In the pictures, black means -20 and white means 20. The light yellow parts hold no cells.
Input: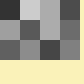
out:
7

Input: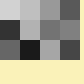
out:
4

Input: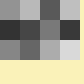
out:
-6

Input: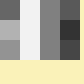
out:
0

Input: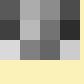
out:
2

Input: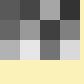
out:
6

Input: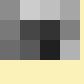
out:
10

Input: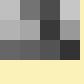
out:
-8

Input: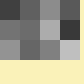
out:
2

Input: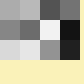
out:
-7
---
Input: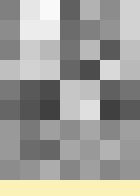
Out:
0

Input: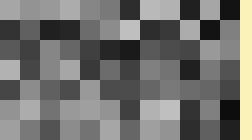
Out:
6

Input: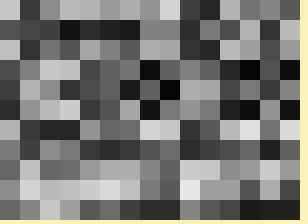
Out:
11

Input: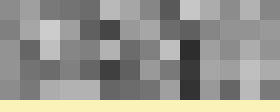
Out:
2

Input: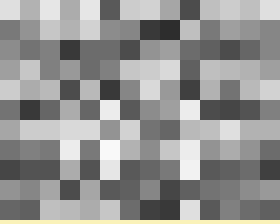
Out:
15

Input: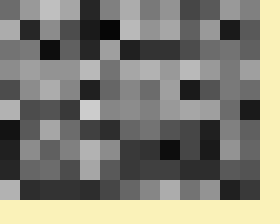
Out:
-3

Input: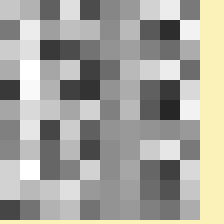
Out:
11

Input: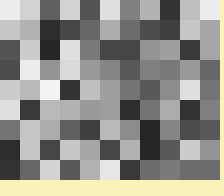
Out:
17
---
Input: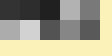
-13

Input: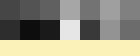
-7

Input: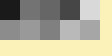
-2

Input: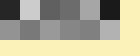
12

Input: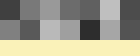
-1

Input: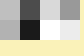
-8

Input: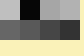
-19

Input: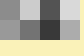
12

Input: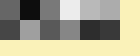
-18
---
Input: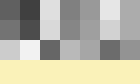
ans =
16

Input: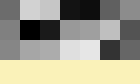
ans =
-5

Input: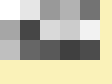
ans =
8

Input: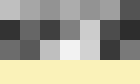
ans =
5

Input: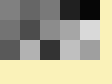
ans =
-15

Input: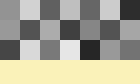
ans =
12

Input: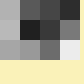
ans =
-9

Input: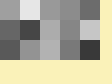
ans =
2

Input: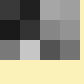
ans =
6

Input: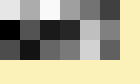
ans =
-2
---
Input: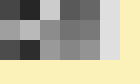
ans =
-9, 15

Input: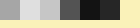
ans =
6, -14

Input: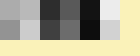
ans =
7, 13

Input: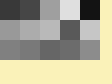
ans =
-11, 2

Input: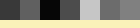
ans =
-11, 0

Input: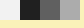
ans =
18, 7
